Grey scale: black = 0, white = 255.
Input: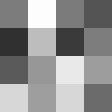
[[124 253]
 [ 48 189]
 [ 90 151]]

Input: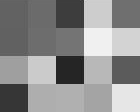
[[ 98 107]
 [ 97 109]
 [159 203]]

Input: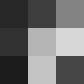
[[ 39  62]
 [ 50 180]
 [ 28 196]]

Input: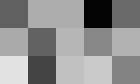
[[ 96 173]
 [170  98]
 [226  68]]

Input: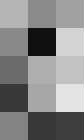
[[181 139]
 [137  16]
 [107 175]]

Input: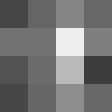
[[ 70 101]
 [114 114]
 [ 82 107]]

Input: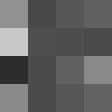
[[145  73]
 [200  79]
 [ 44  75]]

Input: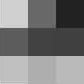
[[207 104]
 [ 92  66]
 [191 174]]
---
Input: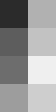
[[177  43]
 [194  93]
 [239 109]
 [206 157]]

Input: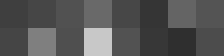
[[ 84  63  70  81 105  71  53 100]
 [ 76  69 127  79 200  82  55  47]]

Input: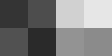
[[230  52  77 209]
 [139  81  42 147]]

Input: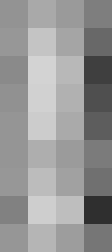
[[126 147 169 154]
 [104 151 196 165]
 [ 63 138 211 184]
 [ 79 145 209 177]
 [ 93 149 204 170]
 [123 149 174 155]
 [112 151 188 161]
 [ 47 129 206 190]
 [118 150 181 157]]

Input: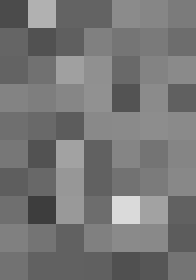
[[123  75 177  99  99 139 134]
 [109 101  81  95 128 117 122]
 [138  99 113 160 144 105 131]
 [ 96 131 126 134 145  83 139]
 [138 111 105  92 137 138 141]
 [133 119  82 162  97 133 116]
 [136  94 104 151  97 114 123]
 [ 97 111  61 153 109 218 162]
 [ 92 128 116  97 128 138 137]
 [116 114  97  97  96  80  86]]

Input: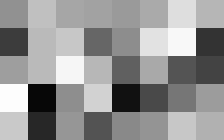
[[182 145 192 166 162 154 170 222]
 [ 51  60 186 199 102 141 226 248]
 [ 67 158 186 246 183  96 169  84]
 [156 253   7 142 210  17  73 118]
 [177 201  39 150  83 137 148 199]]

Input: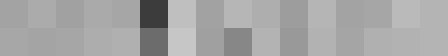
[[180 163 171 161 170 166  60 191 162 182 174 157 181 163 166 186]
 [180 167 164 166 173 176 108 198 160 135 179 153 178 165 176 178]]

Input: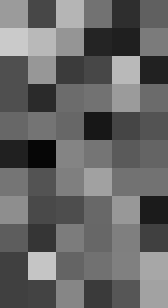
[[ 96 155  71 181 114  46]
 [123 202 185 149  36  31]
 [ 33  79 151  59  71 185]
 [107  79  42 108 114 155]
 [ 83 103 116 103  23  69]
 [100  32   6 132 117  90]
 [114 117  83 127 161 114]
 [ 27 142  73  77 104 152]
 [ 64  93  53 124 103 127]
 [167  64 197 100 113 128]
 [162  64  67 134  58  86]]
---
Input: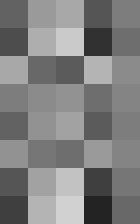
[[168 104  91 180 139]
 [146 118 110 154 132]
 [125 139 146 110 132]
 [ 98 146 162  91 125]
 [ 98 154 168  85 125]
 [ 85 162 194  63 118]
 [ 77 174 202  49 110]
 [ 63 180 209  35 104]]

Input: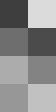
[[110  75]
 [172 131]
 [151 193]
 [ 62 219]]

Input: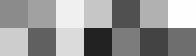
[[205  96 219  34 124  67 110]
 [139 161 240 198  80 177 254]]

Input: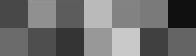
[[107  78  52 152 201  64 100]
 [ 72 144  92 186 130 122  16]]

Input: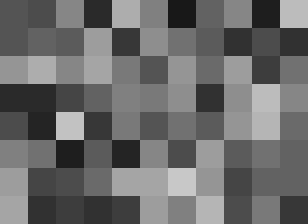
[[ 76  36 194  55 121  84 113  91 149 181 106]
 [ 42  42  69  98 128 121 142  49 142 188 134]
 [165  49  61  49  61 157 128 181  76 121  55]
 [157  69  76 106 165 165 200 149  69  98  98]
 [ 84  76 134  42 173 128  24  98 134  30 188]
 [ 84  98  91 157  55 142 113  91  49  76  49]
 [128 113  30  91  36 134  76 157  91 113  98]
 [149 173 134 165 121  84 149 106 157  61 113]]

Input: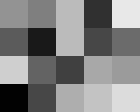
[[ 91  25 187  71 107]
 [  2  71 174 195 220]
 [207  99  64 168 155]
 [147 127 187  48 232]]

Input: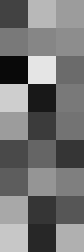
[[206  24 121]
 [199  39 176]
 [168  53  86]
 [156  59 115]
 [ 73 101  53]
 [121 134 141]
 [ 93 149 127]
 [ 66 184 156]
 [  9 229 107]]

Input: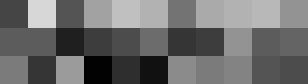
[[123  53 155   2  46  17 139 123 131  84  76]
 [ 92  92  31  61  76 108  53  61 147  92 100]
 [ 69 215  84 162 192 178 115 170 178 184 147]]
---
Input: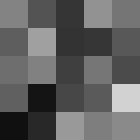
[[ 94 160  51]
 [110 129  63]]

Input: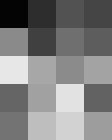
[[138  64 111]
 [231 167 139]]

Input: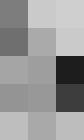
[[111 170 202]
 [165 158  29]]

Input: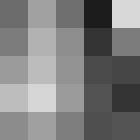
[[124 178 141]
 [155 188 147]]

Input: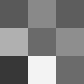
[[176 106 142]
 [ 55 243 107]]

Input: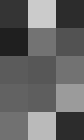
[[ 31 115  82]
 [ 91  87 114]]

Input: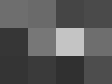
[[ 54 119 196]
 [ 52  58  48]]
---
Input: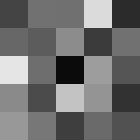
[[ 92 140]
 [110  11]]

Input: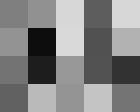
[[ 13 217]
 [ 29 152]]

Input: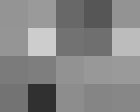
[[205 114]
 [126 146]]

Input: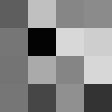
[[  3 216]
 [170 133]]

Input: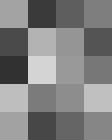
[[179 149]
 [212 153]]

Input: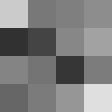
[[ 68 135]
 [116  54]]

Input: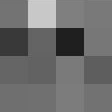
[[100  31]
 [ 98 122]]
